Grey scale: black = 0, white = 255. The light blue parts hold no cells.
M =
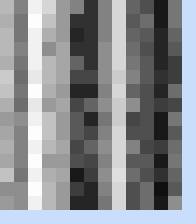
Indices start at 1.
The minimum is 16
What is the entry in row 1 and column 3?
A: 241
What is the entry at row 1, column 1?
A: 184
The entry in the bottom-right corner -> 142
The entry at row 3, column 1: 184
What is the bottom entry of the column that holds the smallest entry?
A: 25
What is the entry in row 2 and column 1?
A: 175
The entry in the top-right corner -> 118
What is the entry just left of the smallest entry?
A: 109
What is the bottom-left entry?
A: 154
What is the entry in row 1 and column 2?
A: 130
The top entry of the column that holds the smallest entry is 25
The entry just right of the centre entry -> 142
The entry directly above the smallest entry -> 49
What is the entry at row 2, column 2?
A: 118
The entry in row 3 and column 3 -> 241
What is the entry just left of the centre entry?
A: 70
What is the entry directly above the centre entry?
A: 37

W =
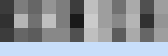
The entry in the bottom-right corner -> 158
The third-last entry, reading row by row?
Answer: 170
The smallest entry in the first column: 49
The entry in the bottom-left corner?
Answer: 60
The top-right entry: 158
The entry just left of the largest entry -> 26
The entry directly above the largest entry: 191
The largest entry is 203
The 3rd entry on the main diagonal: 92
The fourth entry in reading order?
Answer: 148
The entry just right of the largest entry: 158

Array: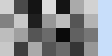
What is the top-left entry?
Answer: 210
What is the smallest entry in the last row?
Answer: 53
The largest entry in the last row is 200
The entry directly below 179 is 118
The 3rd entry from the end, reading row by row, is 107
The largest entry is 220
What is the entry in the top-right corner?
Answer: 210
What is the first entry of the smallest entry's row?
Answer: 189

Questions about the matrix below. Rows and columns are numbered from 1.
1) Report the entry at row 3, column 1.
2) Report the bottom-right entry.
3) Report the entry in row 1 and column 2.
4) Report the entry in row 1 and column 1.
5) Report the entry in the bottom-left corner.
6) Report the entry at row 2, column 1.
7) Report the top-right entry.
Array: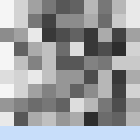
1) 140
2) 183
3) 211
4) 245
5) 233
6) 245
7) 233
